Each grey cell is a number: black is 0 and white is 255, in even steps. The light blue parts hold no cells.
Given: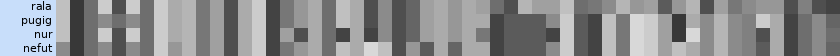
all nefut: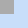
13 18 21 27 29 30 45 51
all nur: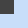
15 20 22 31 35 38 52
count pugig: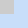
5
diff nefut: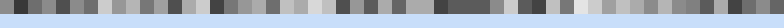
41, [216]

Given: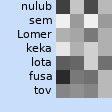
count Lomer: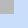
0
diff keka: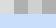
0, [231]

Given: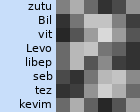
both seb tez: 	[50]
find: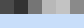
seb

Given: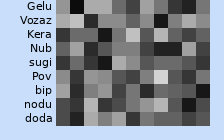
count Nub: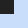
2
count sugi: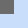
3
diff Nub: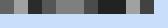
6, [66]
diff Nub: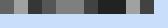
2, [43]
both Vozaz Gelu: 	[171]
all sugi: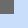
1 7 8

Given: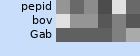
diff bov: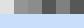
2, [149]
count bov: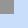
2
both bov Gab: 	[128]
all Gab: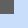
0 1 2 3
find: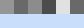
pepid
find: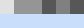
bov

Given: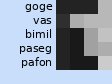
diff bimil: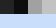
1, [25]
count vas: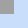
0
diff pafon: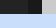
1, [25]
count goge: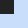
3
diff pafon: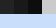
2, [25]
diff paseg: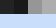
2, [161]
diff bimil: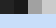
3, [194]

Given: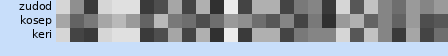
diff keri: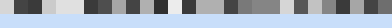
3, [214]
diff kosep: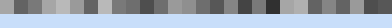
20, [154]
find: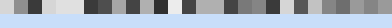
zudod
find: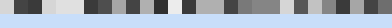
keri
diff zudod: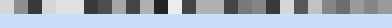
11, [48]

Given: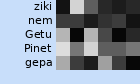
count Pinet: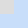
1
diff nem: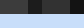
4, [60]
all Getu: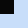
1 4
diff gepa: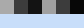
2, [28]
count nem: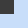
3
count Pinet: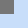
2
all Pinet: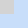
2

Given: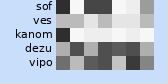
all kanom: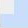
2 3 5
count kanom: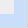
3
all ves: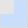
2 4 5
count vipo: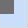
1
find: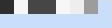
sof
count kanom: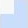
3
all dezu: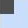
1 3 5

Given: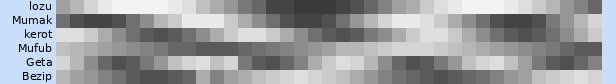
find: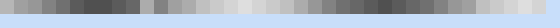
Bezip
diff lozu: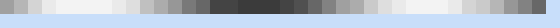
33, [222]
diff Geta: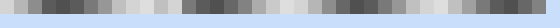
3, [103]
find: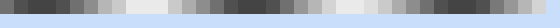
Mumak

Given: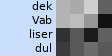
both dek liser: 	[97]
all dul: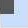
1 3

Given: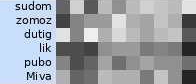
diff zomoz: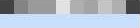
9, [56]
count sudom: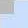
3

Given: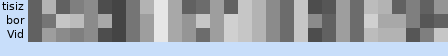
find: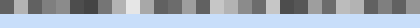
tisiz
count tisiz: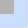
4
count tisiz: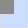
2
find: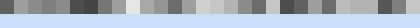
Vid
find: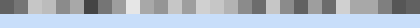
bor
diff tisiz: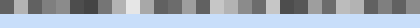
29, [149]

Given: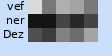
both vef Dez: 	[164]
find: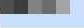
Dez
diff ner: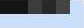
2, [69]
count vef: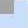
1
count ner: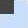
2
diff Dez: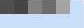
1, [60]

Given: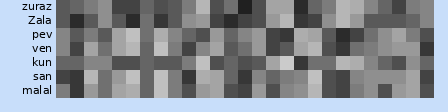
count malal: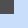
6
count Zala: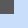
7
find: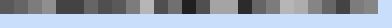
zuraz
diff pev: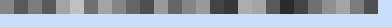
7, [173]
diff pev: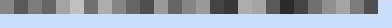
3, [89]

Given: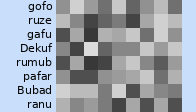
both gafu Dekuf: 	[199]
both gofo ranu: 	[155]

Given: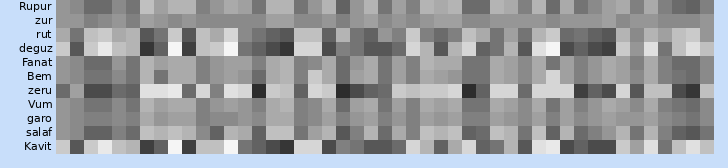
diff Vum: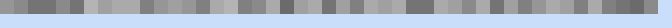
41, [138]
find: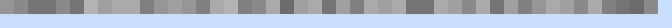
Vum
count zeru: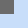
5

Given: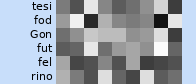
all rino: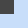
5
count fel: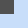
3
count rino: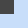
1
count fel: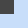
2

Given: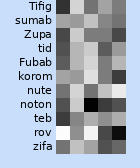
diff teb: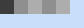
1, [134]
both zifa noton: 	[81]
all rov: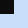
4
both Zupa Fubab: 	[124]

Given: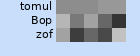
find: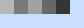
Bop
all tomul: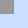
3 4

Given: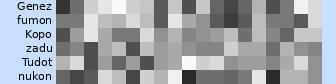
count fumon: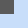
4
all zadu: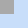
3 8 13 14
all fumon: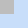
3 6 14
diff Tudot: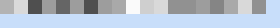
13, [157]

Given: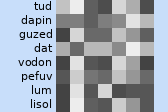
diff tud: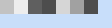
5, [173]
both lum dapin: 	[226]
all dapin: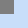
0 1 3
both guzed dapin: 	[95]
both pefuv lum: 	[86]
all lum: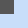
2 5 6
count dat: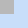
3

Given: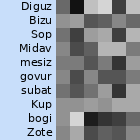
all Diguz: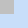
2 5
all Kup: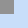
0 1 3
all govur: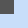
3 4
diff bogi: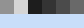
4, [63]

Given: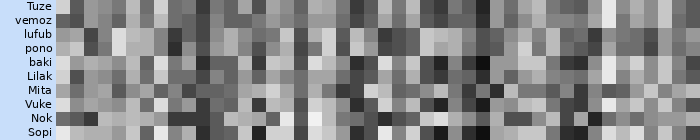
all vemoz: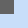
0 4 9 12 13 22 28 29 32
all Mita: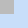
23 27 32 45
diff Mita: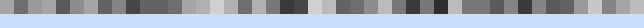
16, [165]

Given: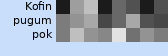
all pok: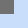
5
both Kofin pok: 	[191]
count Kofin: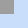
1
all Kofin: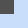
5 7
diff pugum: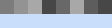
6, [81]
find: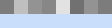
pok
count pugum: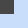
2

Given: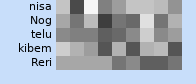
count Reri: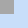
4
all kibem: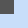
3 5 8
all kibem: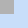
1 4 6
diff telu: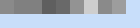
5, [138]

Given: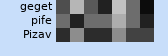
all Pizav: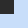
0 2 3
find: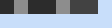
Pizav
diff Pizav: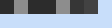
5, [66]
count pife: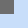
4
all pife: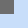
0 2 3 5
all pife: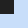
1 6

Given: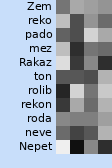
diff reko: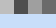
2, [148]
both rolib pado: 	[211]

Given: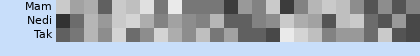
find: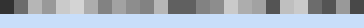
Nedi
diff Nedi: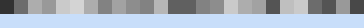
2, [182]
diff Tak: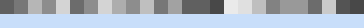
17, [212]
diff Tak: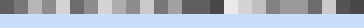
10, [191]
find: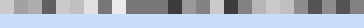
Mam
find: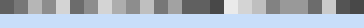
Tak

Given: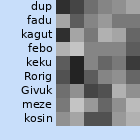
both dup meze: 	[144]
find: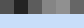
Rorig

